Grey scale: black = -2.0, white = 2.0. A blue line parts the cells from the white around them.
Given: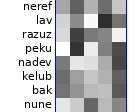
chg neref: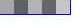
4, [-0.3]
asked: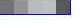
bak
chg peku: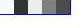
1, [2.0]
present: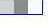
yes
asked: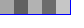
neref
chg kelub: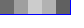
3, [1.1]
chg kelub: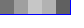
1, [-0.3]

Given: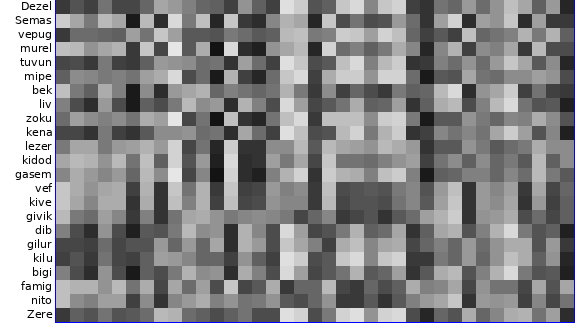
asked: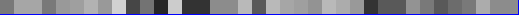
lezer
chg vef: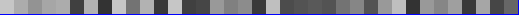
25, [-0.1]
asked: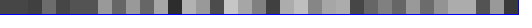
gilur
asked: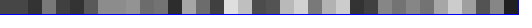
kena

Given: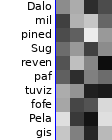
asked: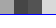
fofe
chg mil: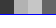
1, [-1.0]
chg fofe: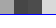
3, [-0.7]
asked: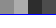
Dalo
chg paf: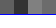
2, [-1.3]

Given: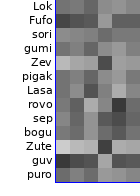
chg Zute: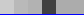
6, [0.6]
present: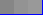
no
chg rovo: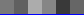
6, [-0.3]
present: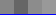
no
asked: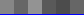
sep

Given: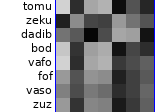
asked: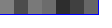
vaso
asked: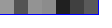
fof
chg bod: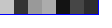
3, [0.5]
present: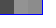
no

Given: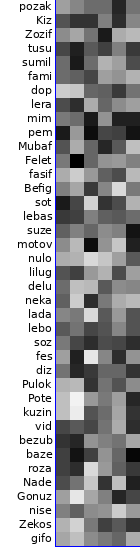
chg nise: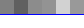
5, [1.2]
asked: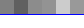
nise
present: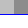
yes
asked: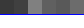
lebas
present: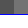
no
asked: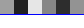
fes
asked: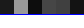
pem

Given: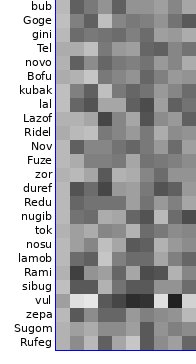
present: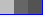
yes
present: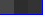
yes

